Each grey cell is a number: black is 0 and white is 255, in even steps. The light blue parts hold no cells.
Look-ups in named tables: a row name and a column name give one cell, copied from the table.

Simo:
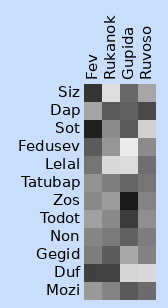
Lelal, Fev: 116
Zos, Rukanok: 156
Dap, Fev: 164
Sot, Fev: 32
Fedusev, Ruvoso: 140
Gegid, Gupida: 170
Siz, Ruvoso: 166
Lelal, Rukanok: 217
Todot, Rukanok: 137
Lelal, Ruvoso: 111
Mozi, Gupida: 89
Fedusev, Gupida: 235
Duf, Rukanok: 66
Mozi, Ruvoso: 108
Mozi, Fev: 153
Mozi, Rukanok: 132
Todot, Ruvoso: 143
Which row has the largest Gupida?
Fedusev

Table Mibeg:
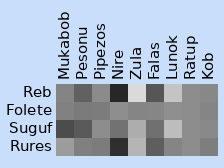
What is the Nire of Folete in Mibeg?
142
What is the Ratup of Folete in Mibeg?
141
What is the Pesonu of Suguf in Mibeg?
90
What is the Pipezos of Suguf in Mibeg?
141
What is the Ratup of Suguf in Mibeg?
141
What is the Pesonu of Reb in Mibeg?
97
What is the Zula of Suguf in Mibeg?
173
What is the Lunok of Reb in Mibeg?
196
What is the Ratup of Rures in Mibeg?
141
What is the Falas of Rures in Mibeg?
94
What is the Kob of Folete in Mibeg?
133
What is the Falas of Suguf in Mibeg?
112
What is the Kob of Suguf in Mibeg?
137
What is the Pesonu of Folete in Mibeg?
123
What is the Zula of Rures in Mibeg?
181
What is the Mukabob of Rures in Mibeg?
156

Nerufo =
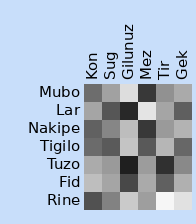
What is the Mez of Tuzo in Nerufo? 156
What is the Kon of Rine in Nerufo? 81
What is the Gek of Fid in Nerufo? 176
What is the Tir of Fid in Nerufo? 96
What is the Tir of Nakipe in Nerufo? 154
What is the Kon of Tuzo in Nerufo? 171
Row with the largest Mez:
Lar

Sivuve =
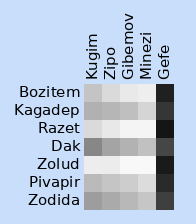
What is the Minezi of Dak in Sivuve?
193
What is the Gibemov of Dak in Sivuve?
178
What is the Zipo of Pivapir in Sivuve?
197
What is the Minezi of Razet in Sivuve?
245
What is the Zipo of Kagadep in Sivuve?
182
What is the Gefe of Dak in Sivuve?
70
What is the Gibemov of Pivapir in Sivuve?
205
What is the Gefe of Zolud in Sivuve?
26
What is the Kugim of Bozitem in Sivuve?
196
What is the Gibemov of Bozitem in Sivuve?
233
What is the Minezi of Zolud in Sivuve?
248
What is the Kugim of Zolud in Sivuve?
237
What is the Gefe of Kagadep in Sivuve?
54
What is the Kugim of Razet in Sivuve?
218
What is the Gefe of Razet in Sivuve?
21
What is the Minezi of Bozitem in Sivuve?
238
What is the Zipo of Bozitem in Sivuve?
218
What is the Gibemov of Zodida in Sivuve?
184
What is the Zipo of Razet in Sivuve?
232

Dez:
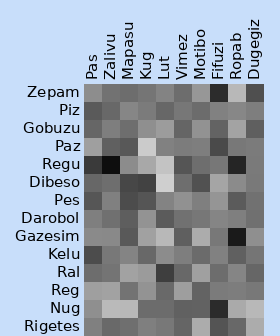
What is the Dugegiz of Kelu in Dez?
117
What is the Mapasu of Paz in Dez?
88
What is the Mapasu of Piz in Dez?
134
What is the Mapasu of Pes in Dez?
76
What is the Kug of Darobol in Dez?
147
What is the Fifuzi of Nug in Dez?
43
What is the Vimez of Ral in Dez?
104
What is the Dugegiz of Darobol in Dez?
112
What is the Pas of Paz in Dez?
159
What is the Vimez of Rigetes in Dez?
101
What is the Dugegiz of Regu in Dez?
122
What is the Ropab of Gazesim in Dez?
26
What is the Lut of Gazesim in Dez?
184
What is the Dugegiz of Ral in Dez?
102
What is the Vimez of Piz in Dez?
119
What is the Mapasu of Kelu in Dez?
132
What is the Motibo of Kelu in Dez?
107
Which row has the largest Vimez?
Reg

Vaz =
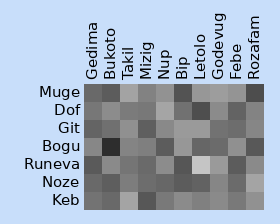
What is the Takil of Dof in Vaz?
123
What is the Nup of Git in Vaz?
137
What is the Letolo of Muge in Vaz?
151
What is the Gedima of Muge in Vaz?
105
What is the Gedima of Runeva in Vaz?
90
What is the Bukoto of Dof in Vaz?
140
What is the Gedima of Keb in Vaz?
115
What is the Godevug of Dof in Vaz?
139
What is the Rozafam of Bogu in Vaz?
88
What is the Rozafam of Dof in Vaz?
131
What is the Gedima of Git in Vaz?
100
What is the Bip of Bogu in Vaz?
151
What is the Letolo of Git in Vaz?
154
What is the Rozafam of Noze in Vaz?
164
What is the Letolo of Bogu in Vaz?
102
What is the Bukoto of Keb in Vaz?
105
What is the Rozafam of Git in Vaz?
134

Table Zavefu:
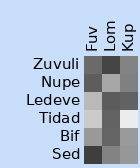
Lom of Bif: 100
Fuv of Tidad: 203
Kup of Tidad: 236
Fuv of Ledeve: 185
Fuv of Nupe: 93
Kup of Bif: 154
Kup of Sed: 151
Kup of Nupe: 128
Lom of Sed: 131
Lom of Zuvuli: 69
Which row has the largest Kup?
Tidad

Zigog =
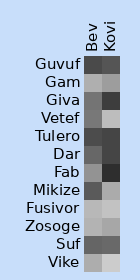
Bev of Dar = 103
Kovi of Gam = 157
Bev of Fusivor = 184
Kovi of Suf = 105
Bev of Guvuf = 74
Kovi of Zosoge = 167
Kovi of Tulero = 69
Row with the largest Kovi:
Vike

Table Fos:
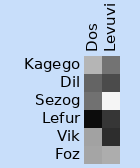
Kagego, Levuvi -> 115
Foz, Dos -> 165
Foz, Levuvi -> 173
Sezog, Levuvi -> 245
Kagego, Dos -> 181
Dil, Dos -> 100
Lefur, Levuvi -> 54
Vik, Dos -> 162
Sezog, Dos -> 113
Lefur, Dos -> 12
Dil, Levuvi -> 75
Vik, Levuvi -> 45
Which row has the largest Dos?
Kagego

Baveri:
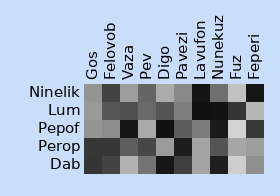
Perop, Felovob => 55
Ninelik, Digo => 171
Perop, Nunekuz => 84
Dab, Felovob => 67
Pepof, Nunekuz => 26
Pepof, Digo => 17
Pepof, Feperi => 56
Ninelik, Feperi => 22
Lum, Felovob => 86
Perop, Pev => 71
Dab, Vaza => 178
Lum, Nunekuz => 19
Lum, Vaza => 80
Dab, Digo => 23
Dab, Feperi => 143
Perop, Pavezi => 29
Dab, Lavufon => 163
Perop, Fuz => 166
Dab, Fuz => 205

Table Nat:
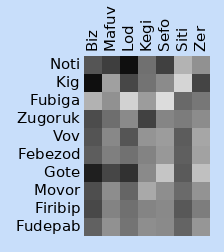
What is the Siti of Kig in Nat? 213
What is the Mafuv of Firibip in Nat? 131
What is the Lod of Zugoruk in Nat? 138
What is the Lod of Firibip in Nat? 112
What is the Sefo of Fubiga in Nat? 220
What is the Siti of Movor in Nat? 106
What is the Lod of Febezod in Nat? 113
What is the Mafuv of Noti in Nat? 62
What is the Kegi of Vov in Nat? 148
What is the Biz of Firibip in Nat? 72
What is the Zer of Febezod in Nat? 162
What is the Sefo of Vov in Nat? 156
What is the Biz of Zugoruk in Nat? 76
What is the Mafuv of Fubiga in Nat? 145
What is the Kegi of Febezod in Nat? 131
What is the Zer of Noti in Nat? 145
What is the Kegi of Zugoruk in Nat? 65

